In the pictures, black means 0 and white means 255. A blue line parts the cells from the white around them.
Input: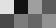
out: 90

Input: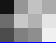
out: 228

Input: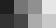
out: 230

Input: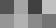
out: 192

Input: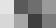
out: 154

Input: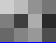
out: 41
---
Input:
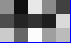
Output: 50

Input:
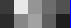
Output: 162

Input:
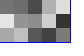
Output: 141

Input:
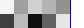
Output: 15

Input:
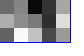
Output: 121

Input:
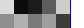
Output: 121

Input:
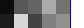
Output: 67

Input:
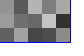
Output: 104

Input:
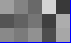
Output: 117
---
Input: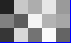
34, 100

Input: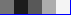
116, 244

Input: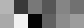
181, 156

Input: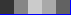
52, 98

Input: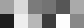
162, 136

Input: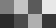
126, 56

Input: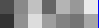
78, 166

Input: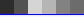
45, 108

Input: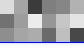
220, 72

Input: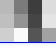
185, 162
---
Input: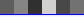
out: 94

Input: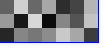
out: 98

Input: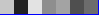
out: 199

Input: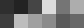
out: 47

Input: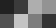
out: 33

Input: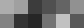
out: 173
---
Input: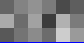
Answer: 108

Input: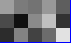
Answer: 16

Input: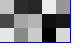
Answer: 166

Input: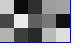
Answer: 235

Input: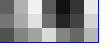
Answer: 169

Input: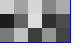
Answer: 100

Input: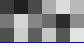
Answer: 213

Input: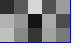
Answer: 150

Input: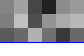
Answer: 191

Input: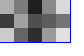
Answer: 162
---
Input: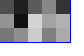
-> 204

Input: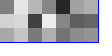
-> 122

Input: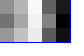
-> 235

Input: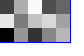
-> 50

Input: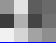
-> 163

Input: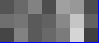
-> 90
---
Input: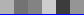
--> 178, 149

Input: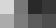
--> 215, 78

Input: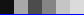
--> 17, 219

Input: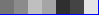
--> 117, 228

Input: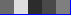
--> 106, 127

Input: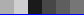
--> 174, 118
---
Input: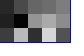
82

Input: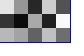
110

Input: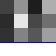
159

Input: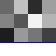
64

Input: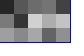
144

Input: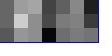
116

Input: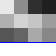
135
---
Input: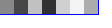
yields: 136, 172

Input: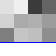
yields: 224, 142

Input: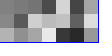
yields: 129, 152

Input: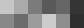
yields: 198, 47

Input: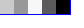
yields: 202, 0

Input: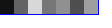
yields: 18, 159
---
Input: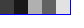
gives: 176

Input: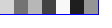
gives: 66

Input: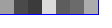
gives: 219

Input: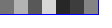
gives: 215

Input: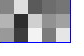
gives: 208

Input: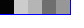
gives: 181
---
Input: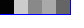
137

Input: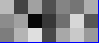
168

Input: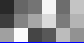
88

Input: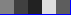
34

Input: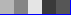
229

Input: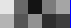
146

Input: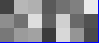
216

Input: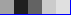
99

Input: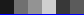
207
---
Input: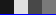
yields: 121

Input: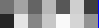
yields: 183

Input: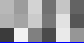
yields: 113

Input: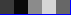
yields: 214

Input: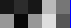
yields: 186

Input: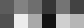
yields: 54

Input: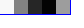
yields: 3
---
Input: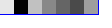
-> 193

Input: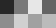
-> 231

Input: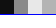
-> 232

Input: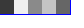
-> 138

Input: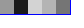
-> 211

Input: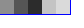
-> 44
